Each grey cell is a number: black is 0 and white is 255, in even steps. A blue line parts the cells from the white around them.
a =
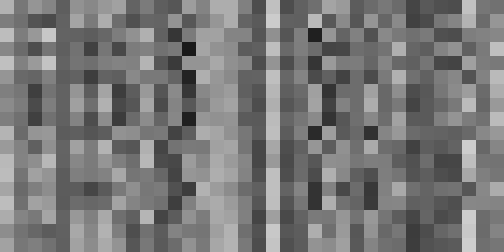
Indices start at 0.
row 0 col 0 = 178
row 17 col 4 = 96
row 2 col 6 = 93
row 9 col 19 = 190
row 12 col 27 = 126
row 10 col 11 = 69
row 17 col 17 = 121
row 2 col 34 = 130
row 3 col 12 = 121
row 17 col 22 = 147
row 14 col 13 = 128
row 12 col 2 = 161
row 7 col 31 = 103
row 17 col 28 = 108
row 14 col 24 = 113
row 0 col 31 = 80
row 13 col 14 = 178
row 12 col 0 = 188
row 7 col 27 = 104
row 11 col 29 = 81
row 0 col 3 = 133
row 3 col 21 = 126
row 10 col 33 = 205
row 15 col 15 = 168
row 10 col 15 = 161
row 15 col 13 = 146
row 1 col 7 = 173
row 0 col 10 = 123
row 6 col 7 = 164
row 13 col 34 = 136
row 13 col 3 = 141
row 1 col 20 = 97
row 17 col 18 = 77
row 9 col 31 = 99
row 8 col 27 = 109
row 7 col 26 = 173
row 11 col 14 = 134
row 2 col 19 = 144

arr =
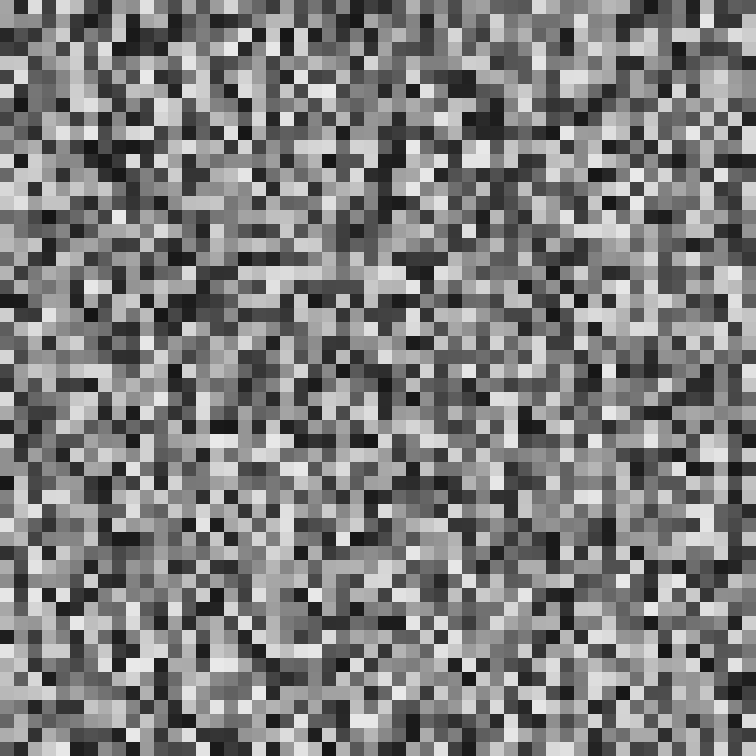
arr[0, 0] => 164
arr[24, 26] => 140
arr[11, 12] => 160
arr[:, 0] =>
[164, 162, 39, 65, 197, 66, 214, 102, 67, 146, 112, 216, 104, 216, 198, 103, 180, 185, 103, 180, 81, 25, 206, 93, 106, 213, 70, 48, 217, 169, 37, 212, 144, 144, 23, 130, 105, 225, 157, 48, 173, 140, 230, 167, 184, 30, 227, 173, 195, 184, 135, 101, 173, 91]
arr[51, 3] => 90
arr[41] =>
[140, 40, 135, 147, 141, 79, 206, 46, 39, 130, 85, 154, 135, 189, 85, 159, 102, 73, 183, 166, 163, 193, 73, 170, 98, 65, 214, 216, 73, 139, 87, 39, 104, 224, 97, 192, 91, 95, 153, 179, 205, 67, 85, 111, 232, 91, 51, 207, 230, 49, 91, 56, 193, 160]
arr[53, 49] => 186
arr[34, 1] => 196
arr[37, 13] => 29
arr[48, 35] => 131
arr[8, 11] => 213
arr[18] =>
[103, 174, 56, 37, 200, 178, 55, 91, 152, 164, 74, 135, 25, 32, 141, 169, 107, 26, 55, 35, 80, 72, 129, 182, 106, 197, 87, 173, 44, 57, 59, 55, 182, 143, 157, 91, 86, 197, 82, 67, 39, 52, 128, 149, 144, 168, 215, 80, 171, 219, 136, 133, 88, 55]
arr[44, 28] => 28
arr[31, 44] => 162
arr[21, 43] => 44
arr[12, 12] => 205
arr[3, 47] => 109
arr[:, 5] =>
[187, 55, 51, 209, 205, 189, 206, 207, 59, 163, 62, 137, 148, 200, 82, 104, 35, 155, 178, 101, 43, 34, 142, 117, 207, 134, 195, 64, 199, 219, 174, 81, 206, 47, 153, 144, 179, 95, 133, 148, 127, 79, 55, 43, 231, 41, 57, 73, 125, 164, 50, 125, 71, 30]
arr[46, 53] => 117
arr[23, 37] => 41
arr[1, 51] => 53
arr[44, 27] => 28
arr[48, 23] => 62
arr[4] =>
[197, 199, 63, 142, 175, 205, 72, 191, 96, 135, 195, 160, 104, 228, 168, 67, 78, 117, 158, 67, 149, 125, 188, 153, 134, 39, 212, 138, 104, 178, 127, 127, 149, 207, 204, 52, 85, 88, 229, 124, 131, 163, 107, 171, 42, 39, 153, 134, 39, 80, 116, 135, 73, 37]
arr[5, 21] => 227
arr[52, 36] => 230
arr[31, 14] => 183
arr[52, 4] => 143
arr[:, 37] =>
[87, 145, 177, 132, 88, 88, 202, 220, 134, 99, 154, 48, 63, 190, 118, 46, 114, 134, 197, 121, 24, 195, 70, 41, 160, 75, 220, 94, 147, 31, 24, 69, 133, 85, 55, 195, 197, 53, 124, 85, 173, 95, 229, 152, 142, 121, 205, 62, 39, 197, 39, 58, 173, 54]
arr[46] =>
[227, 179, 102, 204, 204, 57, 126, 200, 60, 41, 208, 216, 95, 182, 30, 199, 182, 72, 29, 215, 190, 226, 230, 86, 94, 69, 187, 53, 180, 153, 100, 226, 201, 156, 175, 115, 109, 205, 50, 160, 152, 218, 89, 51, 211, 184, 218, 22, 166, 33, 176, 86, 88, 117]
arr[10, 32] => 40
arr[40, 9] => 150
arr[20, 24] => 74
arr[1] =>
[162, 139, 141, 75, 159, 55, 27, 64, 191, 33, 164, 178, 29, 81, 121, 33, 44, 72, 135, 183, 182, 71, 163, 113, 40, 23, 166, 124, 87, 132, 32, 161, 67, 140, 91, 210, 118, 145, 112, 112, 126, 224, 131, 140, 39, 49, 96, 89, 119, 43, 231, 53, 51, 193]
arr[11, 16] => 138
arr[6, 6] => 169

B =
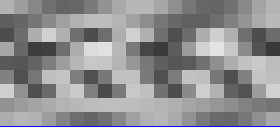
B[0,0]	178
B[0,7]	147
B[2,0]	77
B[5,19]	190
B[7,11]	180
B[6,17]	82
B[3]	[166, 103, 61, 64, 110, 172, 219, 224, 184, 121, 69, 59, 92, 155, 210, 227, 199, 139, 82, 57]
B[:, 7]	[147, 189, 109, 224, 197, 120, 75, 190, 112]
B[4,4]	157
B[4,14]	113
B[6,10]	191
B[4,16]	173
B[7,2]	163
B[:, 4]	[101, 159, 176, 110, 157, 195, 187, 179, 131]
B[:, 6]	[122, 188, 77, 219, 199, 80, 128, 188, 102]
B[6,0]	207
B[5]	[129, 80, 118, 190, 195, 126, 80, 120, 192, 193, 122, 80, 124, 194, 191, 119, 79, 128, 196, 190]
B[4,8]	179
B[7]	[145, 155, 163, 171, 179, 183, 188, 190, 190, 188, 185, 180, 175, 166, 159, 150, 141, 130, 122, 115]
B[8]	[173, 182, 177, 157, 131, 109, 102, 112, 134, 160, 178, 182, 170, 146, 121, 106, 104, 119, 143, 167]
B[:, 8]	[169, 179, 174, 184, 179, 192, 122, 190, 134]
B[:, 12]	[143, 104, 78, 92, 86, 124, 76, 175, 170]
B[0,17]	137
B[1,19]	185
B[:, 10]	[182, 141, 176, 69, 120, 122, 191, 185, 178]
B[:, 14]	[103, 96, 174, 210, 113, 191, 206, 159, 121]
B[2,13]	108
